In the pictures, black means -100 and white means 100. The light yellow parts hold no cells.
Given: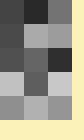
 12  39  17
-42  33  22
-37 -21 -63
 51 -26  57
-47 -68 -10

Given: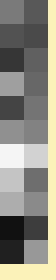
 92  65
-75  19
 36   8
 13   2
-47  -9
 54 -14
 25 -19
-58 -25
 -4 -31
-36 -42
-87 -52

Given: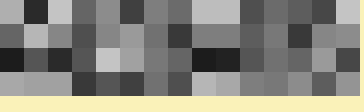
-21  43   5 -38   5  21 -11 -55  -1  -1 -27  -6 -55   5  10
 32  26  26 -55 -33 -50 -11 -38  43  32  -1  -6  10 -27  16
-78 -33 -67 -33  54  26  -6 -21 -78 -73 -33 -11 -21  21 -44
 37 -67  54 -21  10 -50  -1 -16  48  48 -38 -16 -27 -44  54

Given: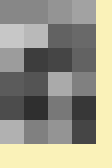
 56  45 -23 -18
  6   6  16  27
 39   0  16 -46
-29 -34  33   0
 22 -52 -46 -23
-40 -63  -6 -57

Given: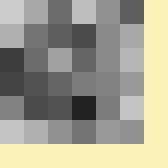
 54  38  14  -9  20  14
 60  32 -15  49  14 -26
 38  -9 -26 -41   8  32
-52 -15  26 -21   8  43
-47 -36 -21  -3   2  20
  2 -41 -36 -73  -3  54

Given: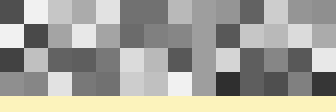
-38  89  55  34  77 -11 -11  45  23  18 -22  61  18  12
-48  50 -22 -27  -6  72  45 -32  23  67 -27   6 -32  83
 12   6  77  -6 -11  61  50  89  23 -63 -27 -38   0 -58
 89 -43  29  83  29 -17   0   6  23 -32  55  45  72  34
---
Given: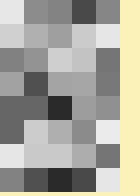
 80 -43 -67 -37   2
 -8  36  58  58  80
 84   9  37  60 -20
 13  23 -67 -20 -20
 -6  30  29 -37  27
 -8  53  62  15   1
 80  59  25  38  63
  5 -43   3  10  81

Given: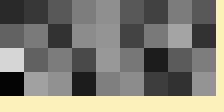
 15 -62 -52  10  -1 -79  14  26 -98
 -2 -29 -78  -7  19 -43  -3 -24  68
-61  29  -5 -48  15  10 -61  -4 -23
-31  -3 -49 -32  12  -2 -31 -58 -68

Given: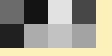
 27  52  34 -75
-44  77 -86 -16

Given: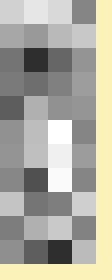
 47 -64 -26  12
  2  58  38  -2
 62  -1  -8  54
  4  96 -37   6
 22  88  50  16
  4 100  48  14
 17  14  38 -27
 23   0 -14  -4
 16 -20 -64  -9
 57  45  20  31
  4  70  80  64

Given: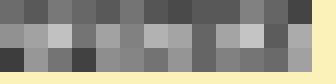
 26 -17  -8   1 -21  17 -10   4  11 -49  -9  18 -53
 34 -28  53  29 -21  29  40   1  27  -9  51  27  14
-47 -21   1 -31 -31 -42 -33  -9 -30 -19  -6 -30 -15

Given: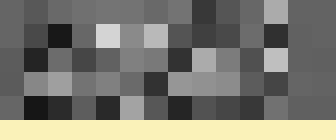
-25 -25 -11 -56 -45 -36 -71 -32  28 -68 -27 -66 -83 -20
-22 -21 -46 -28  10  14  18 -61 -17   0 -10  25   6 -29
-25 -24  50 -37  -3  34 -61  -5   0 -24 -45 -15 -72 -28
-22 -24 -62 -15 -43 -50 -34  45   8  66 -19 -81 -43 -21
-22 -22  34 -19 -33 -56 -10 -18 -10  -9 -12 -18 -31 -21

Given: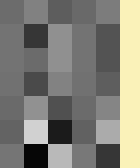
-58  -6  45 -95  -8
 34 -24 -79  64 -22
  4 -16 -37  14 -17
-26 -11   2 -42 -11
-35 -10  13 -16 -10
-35 -10  13 -58 -10
 -3 -18 -27   1 -15
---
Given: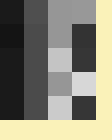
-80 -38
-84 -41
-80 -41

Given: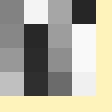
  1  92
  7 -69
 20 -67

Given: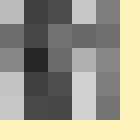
 46 -49
-15 -45
  6 -71

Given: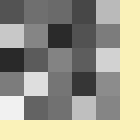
-35 -13
 57   4
-68 -29

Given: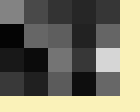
  3 -43
-97 -20
-81 -91

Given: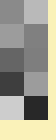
  8  45
 22   0
-21  -1
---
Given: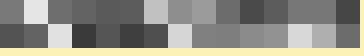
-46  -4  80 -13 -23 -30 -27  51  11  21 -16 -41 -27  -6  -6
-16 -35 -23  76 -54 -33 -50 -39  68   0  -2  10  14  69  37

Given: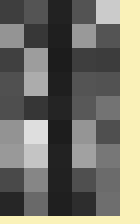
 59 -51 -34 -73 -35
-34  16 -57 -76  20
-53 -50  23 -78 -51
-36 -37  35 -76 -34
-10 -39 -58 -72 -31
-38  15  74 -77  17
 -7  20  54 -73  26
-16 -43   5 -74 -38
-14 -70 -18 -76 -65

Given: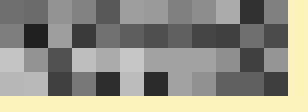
  0 -13 -16  16   3 -32  24  20   1  10  34 -61
-42  -1 -75  23 -55 -11 -26 -38 -24 -46 -50 -13
 18  54  15 -36  48  34  55  28  27  28  11 -50
-51  44  46 -50  -7 -64  47 -66  27  13 -25 -24

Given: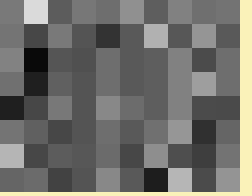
-10  -5  71 -28  -7 -14  13 -26   1 -13
-30  -9 -44  -5 -34 -60 -30  39 -32  17
-14   2 -93 -33 -37 -14 -30 -26   1 -41
-14 -12 -76 -25 -34 -14 -30 -26   1  24
-42 -76 -44  -6 -34   7 -15 -26   1 -41
-21  -9 -25 -44 -34 -14 -30 -12  18 -62
-10  42 -44 -28 -32 -16 -44  11 -39 -51
 16 -21 -16 -48 -34   7 -30 -77  43 -41

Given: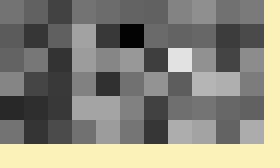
 -4 -10 -24 -48 -10 -15 -22 -24   3  12 -11
-42 -29 -58 -25  27 -56 -98 -17 -22 -19 -53
 10 -22  -7 -60  22   5  19 -51  77  14 -47
 -3   4 -46 -55   1 -62 -11  15 -27  42  37
-24 -69 -64 -56  29  29   1 -49 -13  -9 -19
 35 -10 -59 -41 -11  22  -8 -58  36  28 -22

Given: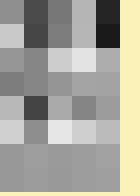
-71  12 -41  -7  42
-80  58 -45  -2  43
 36  18   5  61  78
 28  -2   5  17  29
 22  44 -47  33   4
 47  63  11  80  62
 27  19  24  21  23
 25  19  22  20  23
